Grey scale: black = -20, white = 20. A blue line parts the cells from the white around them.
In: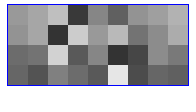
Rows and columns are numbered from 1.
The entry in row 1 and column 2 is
6
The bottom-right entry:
-5
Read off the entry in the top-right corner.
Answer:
8
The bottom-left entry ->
-4
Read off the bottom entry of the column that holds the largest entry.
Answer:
16
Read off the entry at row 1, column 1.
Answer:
4
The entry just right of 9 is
-2
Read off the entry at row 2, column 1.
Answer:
3
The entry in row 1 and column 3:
10
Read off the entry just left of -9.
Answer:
-12

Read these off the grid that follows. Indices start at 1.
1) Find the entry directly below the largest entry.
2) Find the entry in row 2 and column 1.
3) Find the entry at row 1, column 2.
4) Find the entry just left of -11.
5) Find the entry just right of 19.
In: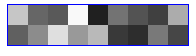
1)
4
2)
-5
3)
-4
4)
9
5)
-15

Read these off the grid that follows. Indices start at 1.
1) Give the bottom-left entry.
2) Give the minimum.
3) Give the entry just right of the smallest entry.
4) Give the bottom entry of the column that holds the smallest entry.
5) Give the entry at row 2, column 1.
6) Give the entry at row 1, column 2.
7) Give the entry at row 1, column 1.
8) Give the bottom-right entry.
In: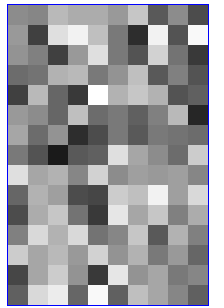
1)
-5
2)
-16
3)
-6
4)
17
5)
4
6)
1
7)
2
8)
-5

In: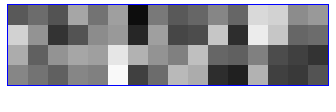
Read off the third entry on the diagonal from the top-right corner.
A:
-8
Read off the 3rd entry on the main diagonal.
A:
3
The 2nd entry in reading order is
-3
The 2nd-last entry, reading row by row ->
-11
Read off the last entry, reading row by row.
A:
-7
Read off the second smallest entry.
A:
-15
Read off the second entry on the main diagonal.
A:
3
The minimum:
-18
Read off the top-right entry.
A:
4
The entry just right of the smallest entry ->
-1
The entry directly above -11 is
-10
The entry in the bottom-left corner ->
1
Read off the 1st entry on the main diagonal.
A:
-6
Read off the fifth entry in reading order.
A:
-2
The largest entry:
19
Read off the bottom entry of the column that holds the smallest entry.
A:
-10
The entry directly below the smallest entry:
-14
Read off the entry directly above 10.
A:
-8
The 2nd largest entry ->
17

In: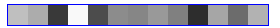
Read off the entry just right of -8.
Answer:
2
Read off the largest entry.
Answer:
19
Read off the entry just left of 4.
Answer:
1

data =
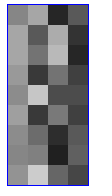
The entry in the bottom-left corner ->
3
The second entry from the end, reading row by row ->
-4
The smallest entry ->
-15
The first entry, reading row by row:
1
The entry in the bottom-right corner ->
-9
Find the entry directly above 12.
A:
0
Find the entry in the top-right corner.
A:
-6
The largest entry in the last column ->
-5
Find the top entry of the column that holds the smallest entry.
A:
-14
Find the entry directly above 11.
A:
-11
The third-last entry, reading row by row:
12

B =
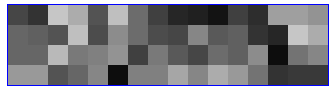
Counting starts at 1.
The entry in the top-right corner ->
3
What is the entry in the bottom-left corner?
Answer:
4
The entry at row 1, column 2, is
-12
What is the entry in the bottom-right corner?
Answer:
-11
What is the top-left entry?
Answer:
-9
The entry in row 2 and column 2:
-5
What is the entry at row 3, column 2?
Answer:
-4
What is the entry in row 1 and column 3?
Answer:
11
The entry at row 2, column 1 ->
-4

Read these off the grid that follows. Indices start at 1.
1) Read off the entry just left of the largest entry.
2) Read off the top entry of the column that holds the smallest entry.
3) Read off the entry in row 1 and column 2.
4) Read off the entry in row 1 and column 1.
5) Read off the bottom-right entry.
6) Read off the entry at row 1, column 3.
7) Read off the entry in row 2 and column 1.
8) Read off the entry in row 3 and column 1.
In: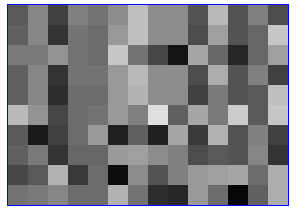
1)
0
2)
-7
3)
1
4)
-6
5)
7
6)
-10
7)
-5
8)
-1

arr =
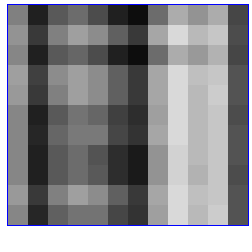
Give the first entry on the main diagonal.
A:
0
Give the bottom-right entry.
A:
-7
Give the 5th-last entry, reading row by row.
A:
5
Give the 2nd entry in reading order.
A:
-15
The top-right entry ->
-9
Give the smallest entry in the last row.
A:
-14
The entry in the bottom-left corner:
1
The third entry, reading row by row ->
-6
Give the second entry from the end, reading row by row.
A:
12
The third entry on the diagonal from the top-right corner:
4
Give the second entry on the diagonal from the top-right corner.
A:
11
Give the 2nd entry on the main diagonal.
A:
-11

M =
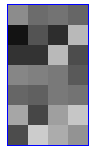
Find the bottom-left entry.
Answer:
-8
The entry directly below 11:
3
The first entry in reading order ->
2
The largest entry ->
12
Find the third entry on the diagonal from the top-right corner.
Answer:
-12
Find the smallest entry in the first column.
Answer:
-17
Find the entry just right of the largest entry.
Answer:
7
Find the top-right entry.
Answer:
-4
